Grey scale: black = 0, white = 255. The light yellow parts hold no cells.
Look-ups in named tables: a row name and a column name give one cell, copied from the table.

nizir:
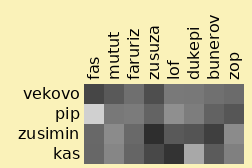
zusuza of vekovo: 78
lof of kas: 51
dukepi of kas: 168
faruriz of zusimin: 105
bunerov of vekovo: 112
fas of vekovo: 70
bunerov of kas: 91
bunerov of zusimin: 63
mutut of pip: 120
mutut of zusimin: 139
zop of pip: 86
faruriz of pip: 123
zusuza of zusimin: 46
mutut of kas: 134
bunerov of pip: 98
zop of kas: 128
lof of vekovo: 121
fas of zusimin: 104
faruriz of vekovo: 111

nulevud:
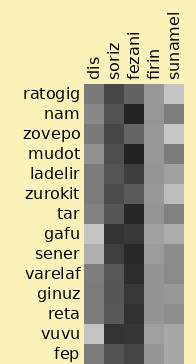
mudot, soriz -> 78
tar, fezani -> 38
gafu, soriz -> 51
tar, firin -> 149
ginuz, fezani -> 56
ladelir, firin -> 149
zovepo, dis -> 122
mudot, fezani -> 34
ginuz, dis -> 123
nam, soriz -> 82

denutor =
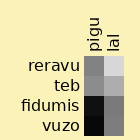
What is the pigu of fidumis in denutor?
16
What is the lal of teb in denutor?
173
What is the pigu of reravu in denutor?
130
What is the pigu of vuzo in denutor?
8
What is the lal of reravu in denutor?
215
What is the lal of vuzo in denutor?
125
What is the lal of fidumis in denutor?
122
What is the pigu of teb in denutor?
140

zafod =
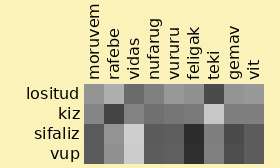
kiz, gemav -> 127
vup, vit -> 93
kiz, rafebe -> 68
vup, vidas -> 204
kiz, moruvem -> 133
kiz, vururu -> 118
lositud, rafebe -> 174
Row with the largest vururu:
lositud

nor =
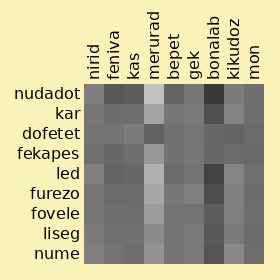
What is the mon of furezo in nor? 109
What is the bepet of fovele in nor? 116
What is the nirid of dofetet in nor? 116
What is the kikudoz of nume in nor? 136
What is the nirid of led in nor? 128
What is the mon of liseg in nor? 108
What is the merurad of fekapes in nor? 150
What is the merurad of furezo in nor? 166
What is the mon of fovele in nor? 111
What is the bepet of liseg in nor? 116
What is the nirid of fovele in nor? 118
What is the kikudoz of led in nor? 132
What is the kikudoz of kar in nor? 130
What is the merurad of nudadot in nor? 193
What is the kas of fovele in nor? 110
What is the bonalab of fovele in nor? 93
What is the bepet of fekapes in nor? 114
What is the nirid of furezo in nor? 119
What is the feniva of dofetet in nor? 116
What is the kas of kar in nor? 110
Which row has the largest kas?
dofetet

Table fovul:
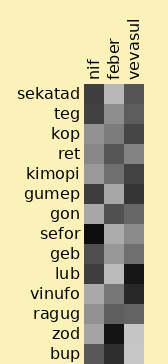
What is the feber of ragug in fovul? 95
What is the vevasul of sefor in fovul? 138
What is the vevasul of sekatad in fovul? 85
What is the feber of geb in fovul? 152
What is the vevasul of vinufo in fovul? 40
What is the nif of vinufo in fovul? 169
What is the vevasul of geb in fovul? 111
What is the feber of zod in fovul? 20
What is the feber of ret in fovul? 86
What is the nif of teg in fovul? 65
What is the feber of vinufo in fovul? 119
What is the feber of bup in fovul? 45
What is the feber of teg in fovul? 142
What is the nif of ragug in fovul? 146
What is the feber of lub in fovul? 186
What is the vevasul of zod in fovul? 197
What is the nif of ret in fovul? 135
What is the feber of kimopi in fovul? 111

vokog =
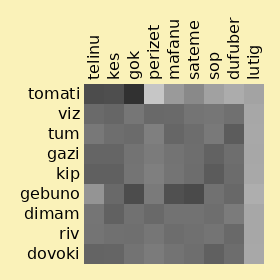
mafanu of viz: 106
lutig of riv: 167
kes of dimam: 97
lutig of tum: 168
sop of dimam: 110
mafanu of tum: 102
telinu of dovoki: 100
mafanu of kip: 116
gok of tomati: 49
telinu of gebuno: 148
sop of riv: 116
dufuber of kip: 108
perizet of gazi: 123
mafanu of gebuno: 80
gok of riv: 111
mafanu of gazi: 115
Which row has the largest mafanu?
tomati

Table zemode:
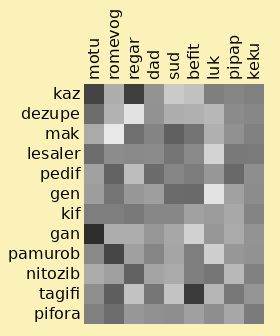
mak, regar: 111
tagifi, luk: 181
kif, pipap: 168
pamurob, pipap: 152
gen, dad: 158
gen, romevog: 117
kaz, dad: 147
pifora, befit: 160
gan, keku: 147
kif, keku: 132
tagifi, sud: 195
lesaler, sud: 117
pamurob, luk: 207
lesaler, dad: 139
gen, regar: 152
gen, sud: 107
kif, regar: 121
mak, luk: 176
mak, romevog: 232

